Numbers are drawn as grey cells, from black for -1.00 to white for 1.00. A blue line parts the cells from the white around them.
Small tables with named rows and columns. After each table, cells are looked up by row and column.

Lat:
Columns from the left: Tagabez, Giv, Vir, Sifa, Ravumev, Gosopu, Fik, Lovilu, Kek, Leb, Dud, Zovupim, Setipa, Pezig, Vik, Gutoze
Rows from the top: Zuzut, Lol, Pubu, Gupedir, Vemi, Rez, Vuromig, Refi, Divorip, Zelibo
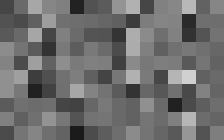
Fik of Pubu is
-0.34
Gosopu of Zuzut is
-0.73
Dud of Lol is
-0.02
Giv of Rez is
0.25
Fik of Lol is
-0.16
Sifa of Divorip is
0.15
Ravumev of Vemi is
0.11
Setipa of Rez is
0.42
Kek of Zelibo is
-0.14
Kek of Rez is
-0.07
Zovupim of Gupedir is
-0.25
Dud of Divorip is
-0.08
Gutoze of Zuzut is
0.05
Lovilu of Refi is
-0.05
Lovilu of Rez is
-0.47
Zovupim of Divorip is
-0.15
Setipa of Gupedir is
-0.11

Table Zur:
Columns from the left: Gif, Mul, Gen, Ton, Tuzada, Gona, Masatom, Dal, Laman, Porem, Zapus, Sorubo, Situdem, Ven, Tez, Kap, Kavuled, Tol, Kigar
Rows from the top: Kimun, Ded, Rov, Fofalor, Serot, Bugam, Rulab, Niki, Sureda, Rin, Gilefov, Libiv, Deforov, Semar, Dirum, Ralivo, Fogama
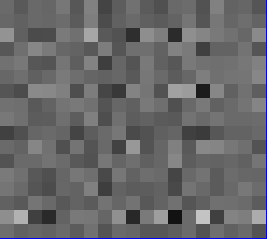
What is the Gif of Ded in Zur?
-0.19
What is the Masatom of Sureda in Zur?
0.00
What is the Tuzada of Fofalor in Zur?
-0.19
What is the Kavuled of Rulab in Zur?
-0.24
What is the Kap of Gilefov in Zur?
0.04
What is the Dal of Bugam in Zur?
-0.23

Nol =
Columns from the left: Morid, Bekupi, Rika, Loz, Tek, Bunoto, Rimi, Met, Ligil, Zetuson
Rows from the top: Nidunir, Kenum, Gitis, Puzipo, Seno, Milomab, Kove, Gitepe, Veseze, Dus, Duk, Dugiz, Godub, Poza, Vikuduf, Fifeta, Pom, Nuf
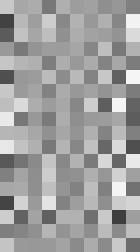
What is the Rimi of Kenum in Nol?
0.19
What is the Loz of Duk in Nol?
-0.05
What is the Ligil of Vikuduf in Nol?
0.60
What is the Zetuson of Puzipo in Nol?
0.39
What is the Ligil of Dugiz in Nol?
-0.20
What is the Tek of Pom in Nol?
0.15
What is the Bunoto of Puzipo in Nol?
0.30
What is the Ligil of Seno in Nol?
0.31
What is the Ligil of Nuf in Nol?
0.58
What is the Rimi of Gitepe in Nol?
0.61
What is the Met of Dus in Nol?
0.03
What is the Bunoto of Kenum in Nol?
0.40
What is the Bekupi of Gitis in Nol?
0.52
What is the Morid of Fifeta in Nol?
0.61
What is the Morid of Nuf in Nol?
0.54
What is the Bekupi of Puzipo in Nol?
-0.05

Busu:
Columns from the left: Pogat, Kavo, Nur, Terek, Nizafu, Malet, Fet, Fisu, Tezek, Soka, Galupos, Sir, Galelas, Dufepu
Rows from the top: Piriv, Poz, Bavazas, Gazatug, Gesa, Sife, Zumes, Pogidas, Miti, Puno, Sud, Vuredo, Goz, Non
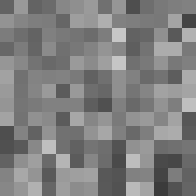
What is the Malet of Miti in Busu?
0.31
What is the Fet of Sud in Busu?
-0.09
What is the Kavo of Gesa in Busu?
0.07
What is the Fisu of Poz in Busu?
0.37
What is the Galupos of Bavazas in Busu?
-0.20
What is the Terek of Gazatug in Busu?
0.09
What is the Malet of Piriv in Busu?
0.12
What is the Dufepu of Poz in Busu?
-0.47
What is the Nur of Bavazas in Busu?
-0.22
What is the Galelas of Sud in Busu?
-0.12
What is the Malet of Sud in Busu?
-0.24
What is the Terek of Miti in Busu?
0.08
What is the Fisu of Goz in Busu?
-0.31
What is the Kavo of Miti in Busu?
-0.10
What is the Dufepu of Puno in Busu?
-0.29
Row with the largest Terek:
Sud

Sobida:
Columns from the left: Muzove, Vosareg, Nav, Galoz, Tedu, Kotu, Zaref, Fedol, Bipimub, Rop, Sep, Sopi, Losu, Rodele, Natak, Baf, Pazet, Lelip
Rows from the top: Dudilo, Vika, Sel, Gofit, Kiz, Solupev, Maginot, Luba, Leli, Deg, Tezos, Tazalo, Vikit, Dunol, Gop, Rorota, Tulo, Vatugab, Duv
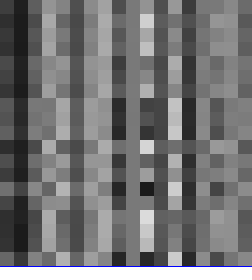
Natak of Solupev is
-0.03
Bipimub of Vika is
-0.16
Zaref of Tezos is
-0.05
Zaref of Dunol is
0.25
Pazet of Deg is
-0.06
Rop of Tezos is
-0.05
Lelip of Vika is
-0.30
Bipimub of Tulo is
-0.19
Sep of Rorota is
0.72
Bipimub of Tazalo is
-0.57
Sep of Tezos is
0.67
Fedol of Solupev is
0.25
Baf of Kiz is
-0.18
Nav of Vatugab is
-0.36
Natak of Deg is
0.08
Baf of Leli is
-0.28
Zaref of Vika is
-0.03

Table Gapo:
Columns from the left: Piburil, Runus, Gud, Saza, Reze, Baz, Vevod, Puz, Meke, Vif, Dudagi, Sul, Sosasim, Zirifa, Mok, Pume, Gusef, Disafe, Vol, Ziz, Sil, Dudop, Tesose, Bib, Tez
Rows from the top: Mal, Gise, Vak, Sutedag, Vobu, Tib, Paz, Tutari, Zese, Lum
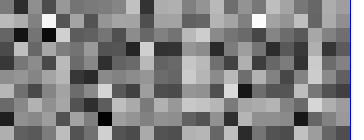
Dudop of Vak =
-0.30
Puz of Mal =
-0.02
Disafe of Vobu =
0.38
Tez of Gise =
0.12
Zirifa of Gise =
-0.24
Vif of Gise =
0.28
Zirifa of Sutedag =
0.18
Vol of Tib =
0.40
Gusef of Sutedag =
-0.03
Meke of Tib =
0.02
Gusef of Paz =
0.71
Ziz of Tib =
0.02
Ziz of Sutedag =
-0.65
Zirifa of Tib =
0.59

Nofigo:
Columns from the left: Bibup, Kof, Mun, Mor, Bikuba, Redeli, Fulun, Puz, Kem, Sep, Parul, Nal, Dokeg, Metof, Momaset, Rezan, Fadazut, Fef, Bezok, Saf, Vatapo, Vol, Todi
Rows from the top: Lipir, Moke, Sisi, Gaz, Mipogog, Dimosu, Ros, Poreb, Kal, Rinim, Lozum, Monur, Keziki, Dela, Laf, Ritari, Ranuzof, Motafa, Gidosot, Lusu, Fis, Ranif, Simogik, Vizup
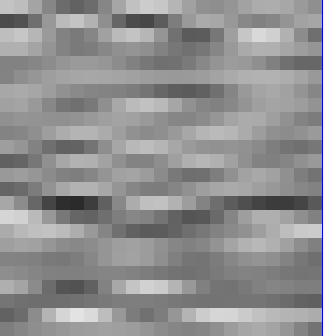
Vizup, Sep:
0.22
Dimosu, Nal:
0.21
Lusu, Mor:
0.01
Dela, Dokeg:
0.04
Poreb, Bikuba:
-0.08
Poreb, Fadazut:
0.07
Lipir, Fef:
0.27
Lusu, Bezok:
0.01
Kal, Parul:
0.20
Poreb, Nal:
0.45
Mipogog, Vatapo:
-0.12
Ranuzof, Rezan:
0.02
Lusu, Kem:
0.04
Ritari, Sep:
0.06
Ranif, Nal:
-0.03
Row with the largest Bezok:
Sisi

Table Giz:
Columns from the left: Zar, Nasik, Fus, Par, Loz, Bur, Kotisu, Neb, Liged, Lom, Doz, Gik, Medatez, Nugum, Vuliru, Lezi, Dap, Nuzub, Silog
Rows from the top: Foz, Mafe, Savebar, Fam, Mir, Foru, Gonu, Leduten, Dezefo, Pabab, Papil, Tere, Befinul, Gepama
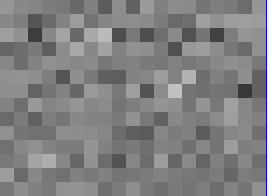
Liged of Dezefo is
-0.04
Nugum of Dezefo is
0.01
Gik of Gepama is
-0.12
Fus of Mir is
0.02
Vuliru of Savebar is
-0.08
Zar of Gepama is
-0.05
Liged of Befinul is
-0.09

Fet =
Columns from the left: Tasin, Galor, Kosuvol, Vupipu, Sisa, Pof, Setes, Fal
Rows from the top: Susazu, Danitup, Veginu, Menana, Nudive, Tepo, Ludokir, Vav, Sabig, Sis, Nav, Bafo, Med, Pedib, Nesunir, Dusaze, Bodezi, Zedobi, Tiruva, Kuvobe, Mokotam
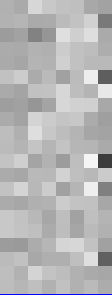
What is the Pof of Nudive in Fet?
0.51
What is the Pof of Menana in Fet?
0.51
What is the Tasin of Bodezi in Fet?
0.57
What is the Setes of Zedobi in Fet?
0.52
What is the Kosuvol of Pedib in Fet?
0.44
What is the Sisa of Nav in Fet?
0.53
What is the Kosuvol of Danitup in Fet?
0.33
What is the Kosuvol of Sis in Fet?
0.74
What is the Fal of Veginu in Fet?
0.33
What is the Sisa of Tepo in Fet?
0.26
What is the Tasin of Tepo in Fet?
0.51
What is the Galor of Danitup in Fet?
0.42
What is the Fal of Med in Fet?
0.59
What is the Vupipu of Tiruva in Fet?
0.37
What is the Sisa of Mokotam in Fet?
0.51
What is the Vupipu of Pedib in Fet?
0.60
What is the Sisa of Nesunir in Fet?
0.60
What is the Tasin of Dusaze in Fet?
0.57
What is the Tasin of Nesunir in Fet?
0.34
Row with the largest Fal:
Ludokir

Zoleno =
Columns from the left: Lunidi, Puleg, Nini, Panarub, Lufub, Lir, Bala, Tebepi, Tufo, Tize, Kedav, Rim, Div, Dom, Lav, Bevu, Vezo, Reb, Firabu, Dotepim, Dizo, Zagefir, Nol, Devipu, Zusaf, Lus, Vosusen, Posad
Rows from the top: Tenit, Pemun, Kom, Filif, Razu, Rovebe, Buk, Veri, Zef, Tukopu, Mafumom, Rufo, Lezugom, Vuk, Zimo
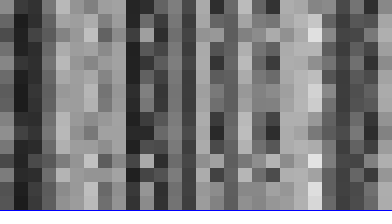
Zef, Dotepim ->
-0.47
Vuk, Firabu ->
0.07
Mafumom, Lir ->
0.23
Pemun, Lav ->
0.30
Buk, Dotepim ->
0.09
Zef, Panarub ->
-0.12
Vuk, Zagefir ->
0.37
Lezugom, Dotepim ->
-0.40
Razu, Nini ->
-0.63
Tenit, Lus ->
-0.09
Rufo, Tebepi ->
-0.27
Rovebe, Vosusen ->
-0.41
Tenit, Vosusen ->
-0.63
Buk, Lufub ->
0.19
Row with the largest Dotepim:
Rufo

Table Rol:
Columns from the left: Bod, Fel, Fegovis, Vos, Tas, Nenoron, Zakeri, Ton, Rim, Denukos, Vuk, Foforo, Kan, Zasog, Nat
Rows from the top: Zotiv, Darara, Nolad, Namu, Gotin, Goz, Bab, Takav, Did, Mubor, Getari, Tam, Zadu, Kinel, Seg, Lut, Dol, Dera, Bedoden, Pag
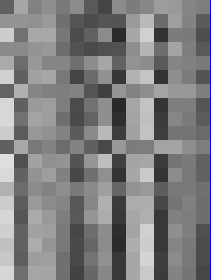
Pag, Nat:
-0.44
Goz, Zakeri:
-0.16
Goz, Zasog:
-0.03
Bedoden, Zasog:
-0.06
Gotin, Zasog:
0.01
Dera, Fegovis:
0.35
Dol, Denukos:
0.29

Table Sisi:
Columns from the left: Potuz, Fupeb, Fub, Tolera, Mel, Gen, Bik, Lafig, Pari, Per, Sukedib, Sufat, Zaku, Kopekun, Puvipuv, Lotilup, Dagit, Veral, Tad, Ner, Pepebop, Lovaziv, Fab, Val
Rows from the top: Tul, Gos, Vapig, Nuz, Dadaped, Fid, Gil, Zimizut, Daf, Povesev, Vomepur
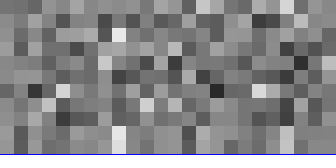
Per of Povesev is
0.04
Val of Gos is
0.09
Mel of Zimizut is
-0.29
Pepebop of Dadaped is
0.00
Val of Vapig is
-0.20
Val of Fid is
0.17
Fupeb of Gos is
-0.03
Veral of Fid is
-0.04
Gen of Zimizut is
-0.07
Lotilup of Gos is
-0.28
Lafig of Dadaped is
0.57

